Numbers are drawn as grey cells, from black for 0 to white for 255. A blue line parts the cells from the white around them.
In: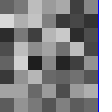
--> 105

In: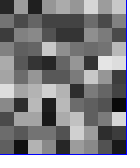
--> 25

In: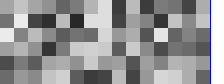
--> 100

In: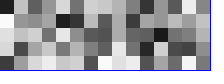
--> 121

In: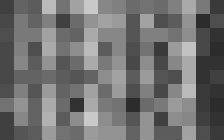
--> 58
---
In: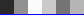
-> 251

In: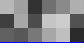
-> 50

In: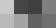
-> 64

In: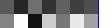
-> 112

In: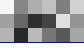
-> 173

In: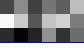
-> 64

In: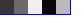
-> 239
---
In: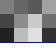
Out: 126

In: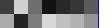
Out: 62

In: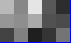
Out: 185

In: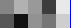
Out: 133

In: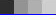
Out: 46

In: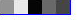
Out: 146
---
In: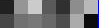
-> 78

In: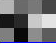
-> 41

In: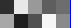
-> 80

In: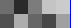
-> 102

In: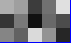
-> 17

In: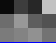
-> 152

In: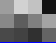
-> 93

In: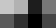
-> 49

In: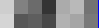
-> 178

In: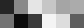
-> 244
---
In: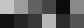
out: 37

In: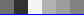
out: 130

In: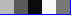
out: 119

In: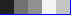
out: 144

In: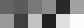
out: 63

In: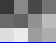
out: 99

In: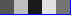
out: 117

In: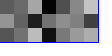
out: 30
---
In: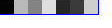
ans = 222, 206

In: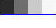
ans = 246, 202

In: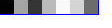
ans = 249, 212

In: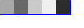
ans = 239, 202

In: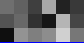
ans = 208, 181

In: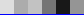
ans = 222, 194

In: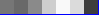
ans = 249, 219

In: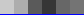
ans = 202, 173

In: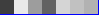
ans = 233, 213
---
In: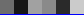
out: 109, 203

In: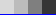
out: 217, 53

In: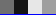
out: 111, 159

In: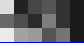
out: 221, 26

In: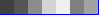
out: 64, 162

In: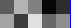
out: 92, 142

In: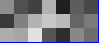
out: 142, 109
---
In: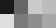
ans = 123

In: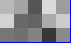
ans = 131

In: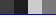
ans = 30

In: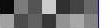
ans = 147

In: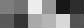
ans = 181

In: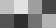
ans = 47
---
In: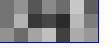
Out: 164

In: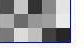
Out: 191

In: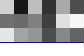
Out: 149

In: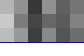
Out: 62

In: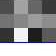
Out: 29

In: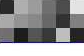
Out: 84

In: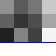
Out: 65
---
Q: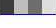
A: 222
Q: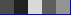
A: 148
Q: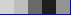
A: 147
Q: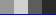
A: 42
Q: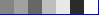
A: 254
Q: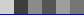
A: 118
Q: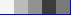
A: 122
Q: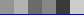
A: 204
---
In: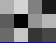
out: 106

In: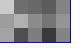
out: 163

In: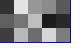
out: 62

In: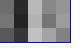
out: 89

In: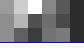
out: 142

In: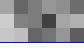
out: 198

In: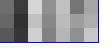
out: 88

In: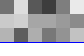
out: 180

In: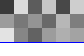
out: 227

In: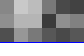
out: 79
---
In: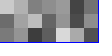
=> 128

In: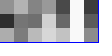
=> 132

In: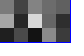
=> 131

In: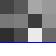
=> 167

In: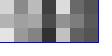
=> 187

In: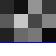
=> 148
